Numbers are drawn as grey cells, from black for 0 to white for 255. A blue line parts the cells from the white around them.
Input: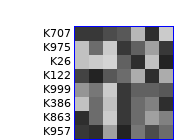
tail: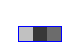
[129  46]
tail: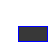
[ 76  88 183  46 203]
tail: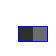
[203  56 108 160 129]
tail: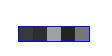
[ 76 108]
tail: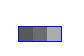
[ 46 172]
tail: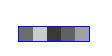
[56]

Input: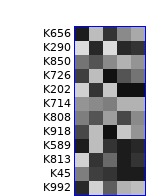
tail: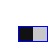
[148]
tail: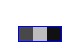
[199 148]
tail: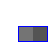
[138 178 148]
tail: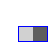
[178 189]

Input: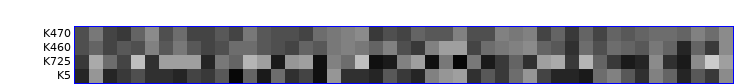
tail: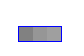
[ 48  88  57 109 150  68  37  37  26 109 129  88  48 129 100  37  88  57
 139]
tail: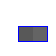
[109 109 100 129 109 139]

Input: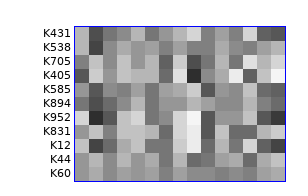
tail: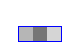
[97 68]
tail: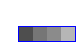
[118 150 182 213 128 160 128 213  97  87]
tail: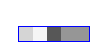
[194  87  58]
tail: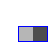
[118 139 182 118 150 182 213 128 160 128 213  97  87]
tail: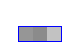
[107  97]
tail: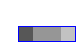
[87 58]
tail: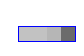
[213 236  87 194 107 107 182 204]

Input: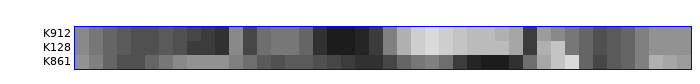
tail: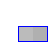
[166  60 156 137 119 101  80  90 101 128 146 146 146]
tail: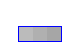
[ 60 156 137 119 101  80  90 101 128 146 146 146]
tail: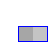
[218 101  70  90 101 128 176 166 156]
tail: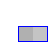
[119 101  80  90 101 128 146 146 146]
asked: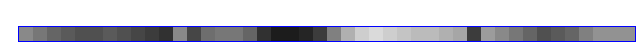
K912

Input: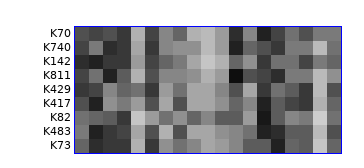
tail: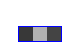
[134 101 177 186 155  45 134  33  68 113  80 122 122]
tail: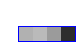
[134  33  68 113  80 122 122]
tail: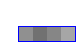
[155 134  92  92  33 101  92 197 101]
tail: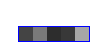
[ 56 134 144 144 186 155  33 101  80  56 122 122 186 113]
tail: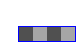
[166 144 101 134  33  92  68  56 177 101]

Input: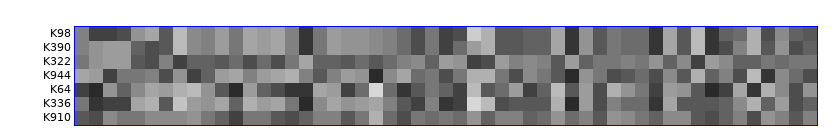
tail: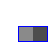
[147]
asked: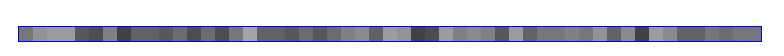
K322
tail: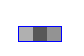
[77 98]
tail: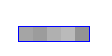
[ 88  42 156  98  77  53  53 165 156  65 108 215 108  53  88 119  98  65
 186  88 108 156  65  98 186  88 156  77 176 147 119  65 156 147  88  42
  65 165  53 176 138  77 147]
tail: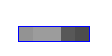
[129  65  98  98  88 108  77 108  77 119 165  98  98  88 108  88 108 129
 138  98 156 147  65  77 156 129 138 129  88 156  98 119 119 129 119 147
  98 138  65 156 138  98  98 119 108 119 119]
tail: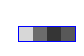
[119  98  65 186  88 108 156  65  98 186  88 156  77 176 147 119  65 156
 147  88  42  65 165  53 176 138  77 147]

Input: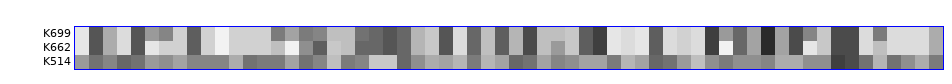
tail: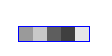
[220 230  94 220 209 220  63 242 103 163  42 163  75 230 200  75  75 220
 191 220 220 220 172]
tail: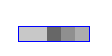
[163 181 123 181 163 103 114 163 133 143 163 163 123 181 163 103 114 154
 191 143 123 143 143 133 172 172 143 143  63  75 114 181 114 143 172 123]
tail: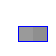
[163 133 133 133 172 114 123 123 163 114 133 191 123 133 200 200 103 143
 172 163 181 123 181 163 103 114 163 133 143 163 163 123 181 163 103 114
 154 191 143 123 143 143 133 172 172 143 143  63  75 114 181 114 143 172
 123]
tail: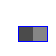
[200  75  75 220 123 220 220 220 172]
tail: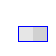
[209  94 209 242 209 209 209 191 242 143  94 200 191 103 103  85 103 181
 200  85 220 103 191  94 181  75 191 154 200  94  63 230 220 230  94 220
 209 220  63 242 103 163  42 163  75 230 200  75  75 220 191 220 220 220
 172]
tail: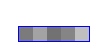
[123 133 200 200 103 143 172 163 181 123 181 163 103 114 163 133 143 163
 163 123 181 163 103 114 154 191 143 123 143 143 133 172 172 143 143  63
  75 114 181 114 143 172 123]

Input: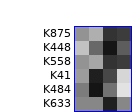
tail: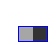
[60]
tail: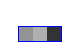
[60]
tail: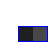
[214]
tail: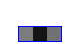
[226]
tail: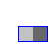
[21 93]
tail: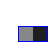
[135]
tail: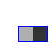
[60]

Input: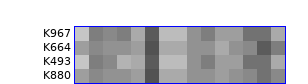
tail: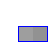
[137 114 137]
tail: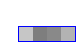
[170  91 188 188 146 126 158 158 114 114 170]

